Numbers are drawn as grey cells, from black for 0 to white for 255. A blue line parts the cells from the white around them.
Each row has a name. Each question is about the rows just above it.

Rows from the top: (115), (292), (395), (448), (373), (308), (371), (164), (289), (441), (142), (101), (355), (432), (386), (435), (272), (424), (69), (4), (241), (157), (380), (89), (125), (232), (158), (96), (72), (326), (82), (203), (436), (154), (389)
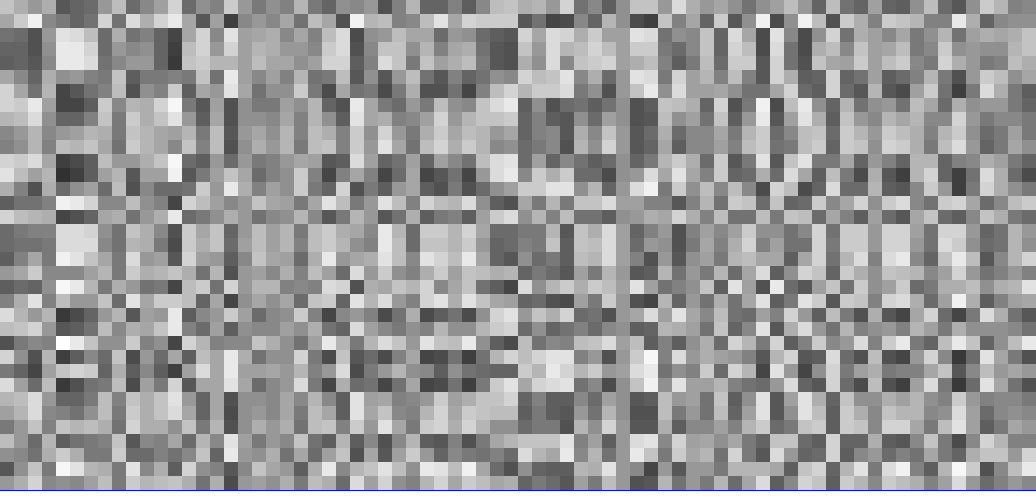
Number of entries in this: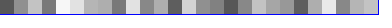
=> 27
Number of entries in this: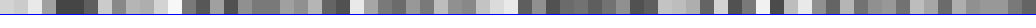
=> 74
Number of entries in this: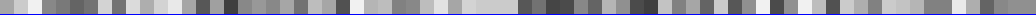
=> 74
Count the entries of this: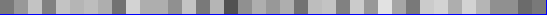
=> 39
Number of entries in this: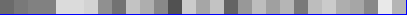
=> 29
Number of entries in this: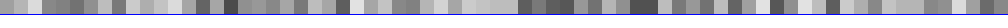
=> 72
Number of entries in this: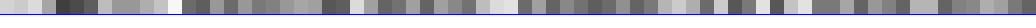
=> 74

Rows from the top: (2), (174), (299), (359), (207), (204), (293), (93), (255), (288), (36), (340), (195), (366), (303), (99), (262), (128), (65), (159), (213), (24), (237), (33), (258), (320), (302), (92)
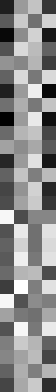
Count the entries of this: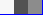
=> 3
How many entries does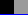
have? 2

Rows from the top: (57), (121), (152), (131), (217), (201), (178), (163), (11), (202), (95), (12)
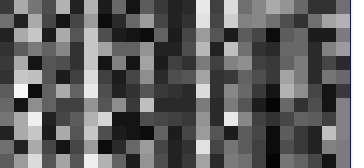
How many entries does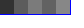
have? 5
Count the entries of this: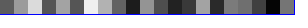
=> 21
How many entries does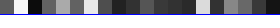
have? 20
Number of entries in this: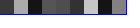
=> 9

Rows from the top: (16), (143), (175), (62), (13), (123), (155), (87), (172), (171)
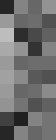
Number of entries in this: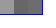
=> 3
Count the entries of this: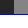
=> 2
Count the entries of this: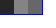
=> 3

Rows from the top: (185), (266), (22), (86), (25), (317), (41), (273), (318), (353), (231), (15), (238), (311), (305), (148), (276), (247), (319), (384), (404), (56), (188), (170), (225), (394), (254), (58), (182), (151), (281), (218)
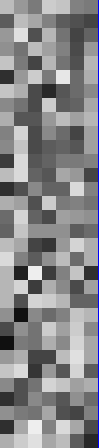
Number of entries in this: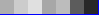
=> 7
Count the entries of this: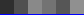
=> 6
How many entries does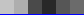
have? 6
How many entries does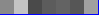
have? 7
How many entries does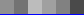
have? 6
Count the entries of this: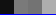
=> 4
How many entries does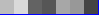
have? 7

